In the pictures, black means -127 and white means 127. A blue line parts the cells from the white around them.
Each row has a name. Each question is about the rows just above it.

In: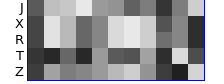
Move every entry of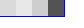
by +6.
[ 96 110  84 -38]
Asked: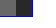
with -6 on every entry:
[-30 -93]
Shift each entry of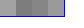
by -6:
[28 -8  0 20]
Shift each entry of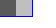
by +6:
[-31  69]
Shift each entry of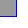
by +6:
[32]
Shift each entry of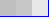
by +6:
[ 69  77 110]

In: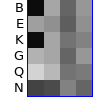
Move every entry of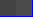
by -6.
[-66 -58]
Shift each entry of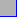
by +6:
[56]
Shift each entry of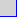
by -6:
[77]
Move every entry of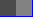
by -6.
[-58  -4]
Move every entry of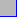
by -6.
[50]
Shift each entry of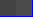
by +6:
[-54 -46]
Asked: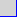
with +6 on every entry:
[89]

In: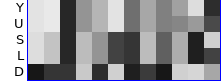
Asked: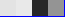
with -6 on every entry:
[ 93  99 -94  14]
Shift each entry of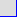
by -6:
[87]
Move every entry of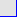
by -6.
[93]
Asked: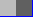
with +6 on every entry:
[ 66 -25]

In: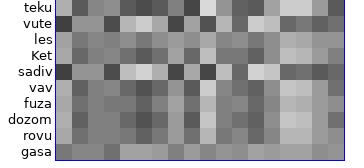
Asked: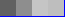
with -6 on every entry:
[-36   8  63  56]
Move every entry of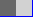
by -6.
[-29  76]
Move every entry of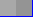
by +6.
[46 26]
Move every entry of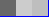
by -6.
[-29  70  56]
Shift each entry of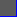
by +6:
[-31]
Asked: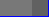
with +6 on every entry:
[ -1  -1 -24]

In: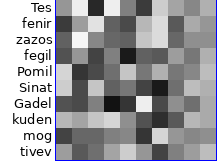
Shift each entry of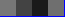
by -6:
[ -14  -66 -107  -22]
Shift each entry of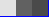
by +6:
[104 -24 -47]

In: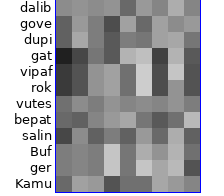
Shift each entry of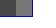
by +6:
[-50  -3]
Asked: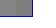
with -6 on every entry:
[-1 -8]
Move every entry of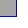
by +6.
[45]
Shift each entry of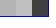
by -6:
[ 45  57 -68]
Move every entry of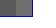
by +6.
[-32  -9]
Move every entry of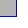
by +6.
[57]

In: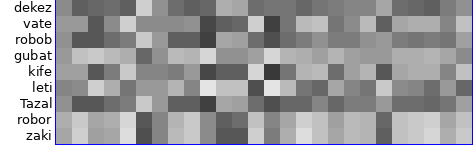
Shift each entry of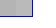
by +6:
[58 64]
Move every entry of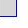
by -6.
[80]
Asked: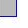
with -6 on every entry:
[52]
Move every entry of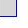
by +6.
[92]
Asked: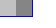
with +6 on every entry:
[71 11]

